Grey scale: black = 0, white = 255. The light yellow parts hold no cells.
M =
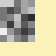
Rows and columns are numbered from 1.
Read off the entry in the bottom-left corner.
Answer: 134
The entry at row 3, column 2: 134
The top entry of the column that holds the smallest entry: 150
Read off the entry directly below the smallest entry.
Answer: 134
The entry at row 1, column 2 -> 207
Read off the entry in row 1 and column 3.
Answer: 118
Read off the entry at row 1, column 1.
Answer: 207
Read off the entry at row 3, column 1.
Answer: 118
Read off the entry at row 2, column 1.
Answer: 118
